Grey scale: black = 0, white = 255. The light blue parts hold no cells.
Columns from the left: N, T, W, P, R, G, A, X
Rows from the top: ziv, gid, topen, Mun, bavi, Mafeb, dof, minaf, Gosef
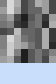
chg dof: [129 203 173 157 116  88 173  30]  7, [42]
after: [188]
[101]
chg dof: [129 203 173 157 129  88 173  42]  4, [116]
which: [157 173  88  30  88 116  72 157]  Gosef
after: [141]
[203]

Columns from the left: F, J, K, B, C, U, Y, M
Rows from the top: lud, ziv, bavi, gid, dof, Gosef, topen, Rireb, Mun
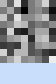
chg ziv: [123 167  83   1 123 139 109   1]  7, [14]
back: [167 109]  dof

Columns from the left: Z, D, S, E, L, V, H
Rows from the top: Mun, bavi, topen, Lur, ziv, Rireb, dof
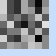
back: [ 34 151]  bavi
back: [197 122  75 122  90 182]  topen

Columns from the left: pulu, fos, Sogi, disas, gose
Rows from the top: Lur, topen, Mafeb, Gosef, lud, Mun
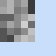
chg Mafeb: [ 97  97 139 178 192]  3, [165]
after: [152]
[178]
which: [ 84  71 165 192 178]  Mun
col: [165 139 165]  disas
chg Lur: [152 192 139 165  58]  1, [178]

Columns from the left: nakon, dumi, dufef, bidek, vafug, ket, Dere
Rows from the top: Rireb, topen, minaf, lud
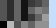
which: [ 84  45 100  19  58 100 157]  minaf
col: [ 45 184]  dumi
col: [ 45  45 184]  dumi
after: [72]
[100]
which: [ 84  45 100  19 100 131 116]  topen

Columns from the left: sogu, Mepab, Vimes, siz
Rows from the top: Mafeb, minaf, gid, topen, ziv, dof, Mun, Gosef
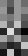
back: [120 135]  gid
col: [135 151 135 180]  sogu

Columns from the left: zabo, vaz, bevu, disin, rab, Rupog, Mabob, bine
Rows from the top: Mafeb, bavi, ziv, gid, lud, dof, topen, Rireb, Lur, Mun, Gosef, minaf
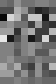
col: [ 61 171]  rab
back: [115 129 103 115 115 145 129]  Lur
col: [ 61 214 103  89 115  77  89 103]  Mabob
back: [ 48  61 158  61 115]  gid
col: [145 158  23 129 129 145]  vaz
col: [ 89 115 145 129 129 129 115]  disin
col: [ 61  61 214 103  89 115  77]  Mabob

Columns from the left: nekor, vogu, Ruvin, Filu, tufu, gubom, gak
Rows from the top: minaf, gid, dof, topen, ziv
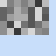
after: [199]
[56]
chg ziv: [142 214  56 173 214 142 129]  1, [199]
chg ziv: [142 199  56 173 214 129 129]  5, [142]
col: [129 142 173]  Filu

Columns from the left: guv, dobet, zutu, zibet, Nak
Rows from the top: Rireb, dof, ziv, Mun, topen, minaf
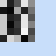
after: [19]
[7]
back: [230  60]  Mun
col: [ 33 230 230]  zibet
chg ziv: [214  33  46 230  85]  0, [199]
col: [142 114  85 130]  Nak
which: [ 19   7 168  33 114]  dof
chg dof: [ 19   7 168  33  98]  4, [114]

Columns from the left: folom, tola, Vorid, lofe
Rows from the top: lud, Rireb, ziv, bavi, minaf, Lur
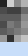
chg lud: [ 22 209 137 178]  0, [35]
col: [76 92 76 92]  folom
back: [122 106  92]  minaf
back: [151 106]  bavi
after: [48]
[163]

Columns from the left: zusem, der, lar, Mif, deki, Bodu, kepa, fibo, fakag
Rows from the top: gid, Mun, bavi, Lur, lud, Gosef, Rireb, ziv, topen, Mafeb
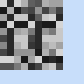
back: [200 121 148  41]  lud
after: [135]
[41]
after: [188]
[162]
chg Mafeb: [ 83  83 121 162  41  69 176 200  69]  3, [176]
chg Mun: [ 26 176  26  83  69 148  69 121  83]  8, [69]
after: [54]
[41]
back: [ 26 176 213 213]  topen

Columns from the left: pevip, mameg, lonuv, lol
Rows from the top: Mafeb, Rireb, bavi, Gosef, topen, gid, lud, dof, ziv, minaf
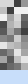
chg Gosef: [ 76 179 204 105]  3, [90]
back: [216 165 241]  bavi
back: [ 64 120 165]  topen

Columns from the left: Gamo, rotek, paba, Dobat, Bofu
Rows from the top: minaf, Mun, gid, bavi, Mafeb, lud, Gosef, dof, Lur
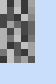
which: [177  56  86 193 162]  Gosef
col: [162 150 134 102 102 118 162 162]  Bofu

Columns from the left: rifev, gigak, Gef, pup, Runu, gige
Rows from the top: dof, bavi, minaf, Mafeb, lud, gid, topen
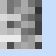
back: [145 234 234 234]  gid
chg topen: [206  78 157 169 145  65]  4, [157]
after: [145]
[157]

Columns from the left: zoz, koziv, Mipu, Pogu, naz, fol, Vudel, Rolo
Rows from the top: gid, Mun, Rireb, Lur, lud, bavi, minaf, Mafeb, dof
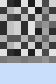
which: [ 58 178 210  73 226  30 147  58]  Mun
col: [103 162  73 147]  Vudel
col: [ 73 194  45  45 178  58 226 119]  Pogu

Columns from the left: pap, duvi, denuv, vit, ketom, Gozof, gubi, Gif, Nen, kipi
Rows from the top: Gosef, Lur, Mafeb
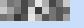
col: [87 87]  Nen
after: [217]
[57]
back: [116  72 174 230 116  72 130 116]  Gosef
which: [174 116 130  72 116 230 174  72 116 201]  Gosef
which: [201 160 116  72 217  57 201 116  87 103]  Lur

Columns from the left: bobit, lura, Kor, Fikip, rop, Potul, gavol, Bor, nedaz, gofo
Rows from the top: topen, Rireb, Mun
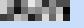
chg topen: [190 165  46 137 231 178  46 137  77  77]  0, [206]
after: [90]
[218]
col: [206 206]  bobit
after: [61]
[77]
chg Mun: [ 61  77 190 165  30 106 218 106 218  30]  5, [90]
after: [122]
[190]

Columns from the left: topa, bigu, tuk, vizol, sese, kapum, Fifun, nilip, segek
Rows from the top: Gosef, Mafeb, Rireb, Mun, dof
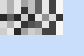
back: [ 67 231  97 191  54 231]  Mafeb
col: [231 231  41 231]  tuk
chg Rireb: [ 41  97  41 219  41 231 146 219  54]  3, [205]

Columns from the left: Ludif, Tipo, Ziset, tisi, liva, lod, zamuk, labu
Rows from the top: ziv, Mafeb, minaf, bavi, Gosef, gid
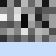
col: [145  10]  tisi
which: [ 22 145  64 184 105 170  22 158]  ziv
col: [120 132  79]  Ziset

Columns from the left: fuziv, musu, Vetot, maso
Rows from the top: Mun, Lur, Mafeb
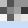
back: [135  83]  Lur
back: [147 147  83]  Mun
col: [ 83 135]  musu
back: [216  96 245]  Mafeb
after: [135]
[160]
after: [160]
[53]

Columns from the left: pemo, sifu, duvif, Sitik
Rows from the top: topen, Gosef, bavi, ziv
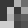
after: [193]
[55]
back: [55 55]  topen
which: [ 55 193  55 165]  Gosef
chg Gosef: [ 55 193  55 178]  3, [165]
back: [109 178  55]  topen
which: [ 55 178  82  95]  bavi

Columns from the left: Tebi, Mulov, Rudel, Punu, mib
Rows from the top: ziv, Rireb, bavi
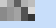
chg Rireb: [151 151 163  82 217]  0, [138]
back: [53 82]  bavi

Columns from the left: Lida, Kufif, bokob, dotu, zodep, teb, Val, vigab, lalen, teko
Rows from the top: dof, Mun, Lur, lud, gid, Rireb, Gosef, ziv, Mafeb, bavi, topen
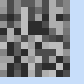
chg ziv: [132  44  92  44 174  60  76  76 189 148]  5, [76]
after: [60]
[106]

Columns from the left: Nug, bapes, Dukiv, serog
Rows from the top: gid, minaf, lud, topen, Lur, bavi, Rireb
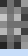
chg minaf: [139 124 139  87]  1, [112]
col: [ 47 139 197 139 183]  Nug
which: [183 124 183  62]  Lur
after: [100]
[47]
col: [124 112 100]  bapes
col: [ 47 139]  Nug

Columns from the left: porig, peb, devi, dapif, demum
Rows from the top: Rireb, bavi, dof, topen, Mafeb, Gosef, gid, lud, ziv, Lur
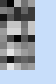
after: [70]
[4]
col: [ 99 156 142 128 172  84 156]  porig
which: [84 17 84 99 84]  ziv
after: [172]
[229]

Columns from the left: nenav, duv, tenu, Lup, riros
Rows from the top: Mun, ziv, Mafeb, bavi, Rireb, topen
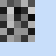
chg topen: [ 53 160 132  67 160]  3, [53]
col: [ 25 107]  nenav
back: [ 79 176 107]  Mun
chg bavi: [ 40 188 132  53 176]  2, [120]
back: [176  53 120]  bavi

